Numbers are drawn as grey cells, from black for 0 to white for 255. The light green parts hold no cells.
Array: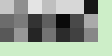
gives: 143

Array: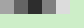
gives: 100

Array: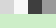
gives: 248

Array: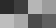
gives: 62

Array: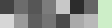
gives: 108

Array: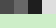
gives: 103
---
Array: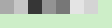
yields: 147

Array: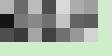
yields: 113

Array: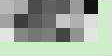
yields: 105

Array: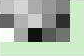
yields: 206

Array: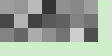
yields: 90

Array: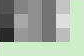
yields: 144

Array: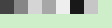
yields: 167
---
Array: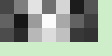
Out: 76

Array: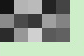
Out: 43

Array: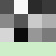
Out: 214

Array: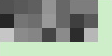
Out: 198

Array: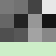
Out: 79

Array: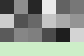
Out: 90

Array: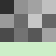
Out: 74

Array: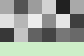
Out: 55
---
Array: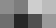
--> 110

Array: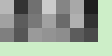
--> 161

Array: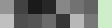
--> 192

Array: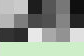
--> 182

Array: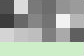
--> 60

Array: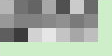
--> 152
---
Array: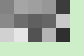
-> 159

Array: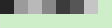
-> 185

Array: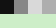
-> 217

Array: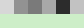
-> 122

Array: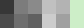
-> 138

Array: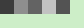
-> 99

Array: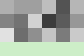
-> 159
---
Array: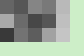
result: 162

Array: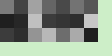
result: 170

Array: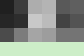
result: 116

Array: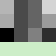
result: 128

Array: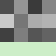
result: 85

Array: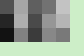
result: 136

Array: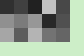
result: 115
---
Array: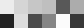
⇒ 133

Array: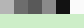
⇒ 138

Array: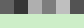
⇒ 125

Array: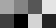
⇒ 0

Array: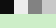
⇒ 237

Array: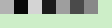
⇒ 158
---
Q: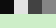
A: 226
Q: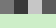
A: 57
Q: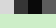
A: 53
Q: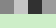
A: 197
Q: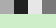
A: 32
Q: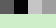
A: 4
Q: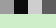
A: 11
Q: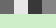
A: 231
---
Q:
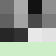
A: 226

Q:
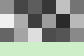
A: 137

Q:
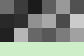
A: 161

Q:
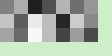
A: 74

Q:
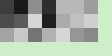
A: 136

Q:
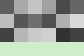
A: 65

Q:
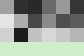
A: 181

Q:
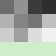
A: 241

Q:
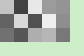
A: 120

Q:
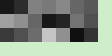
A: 51
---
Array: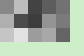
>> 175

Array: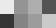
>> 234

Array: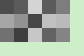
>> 166

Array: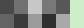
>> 73

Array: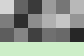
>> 125

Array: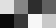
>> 224

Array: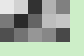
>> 121
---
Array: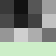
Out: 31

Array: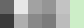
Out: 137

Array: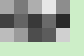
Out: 57

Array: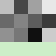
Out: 132

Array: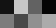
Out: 72

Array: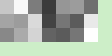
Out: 118
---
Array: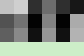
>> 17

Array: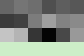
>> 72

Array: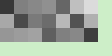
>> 136

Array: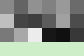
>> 16

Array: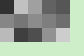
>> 146

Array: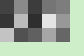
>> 166

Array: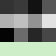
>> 38

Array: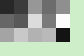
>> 185

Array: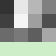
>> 94

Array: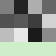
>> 26
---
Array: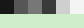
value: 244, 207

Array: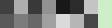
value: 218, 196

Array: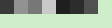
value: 201, 146

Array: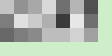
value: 231, 224

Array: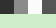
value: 251, 139

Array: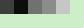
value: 198, 140

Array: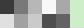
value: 248, 224

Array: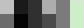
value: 193, 173
